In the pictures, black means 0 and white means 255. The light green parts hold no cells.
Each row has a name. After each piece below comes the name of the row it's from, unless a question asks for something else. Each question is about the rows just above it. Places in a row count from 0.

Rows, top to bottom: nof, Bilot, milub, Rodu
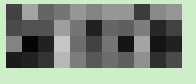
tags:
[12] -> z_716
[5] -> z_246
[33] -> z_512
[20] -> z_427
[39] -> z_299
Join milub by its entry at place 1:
z_246
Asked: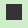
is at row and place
Rodu, 2
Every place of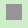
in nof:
4 6 7 10
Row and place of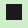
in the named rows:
Rodu, 0
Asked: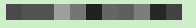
Bilot

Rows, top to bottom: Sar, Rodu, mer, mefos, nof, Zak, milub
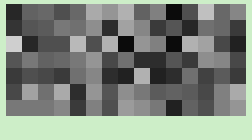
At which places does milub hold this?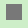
0 1 2 9
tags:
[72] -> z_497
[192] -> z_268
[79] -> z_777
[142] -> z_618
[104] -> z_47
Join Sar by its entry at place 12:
z_268
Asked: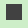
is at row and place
nof, 12
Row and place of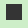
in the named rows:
Rodu, 0
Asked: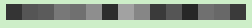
Rodu
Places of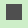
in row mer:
2 3 5

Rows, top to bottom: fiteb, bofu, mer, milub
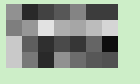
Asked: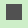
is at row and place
milub, 6
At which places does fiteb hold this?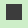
5 6

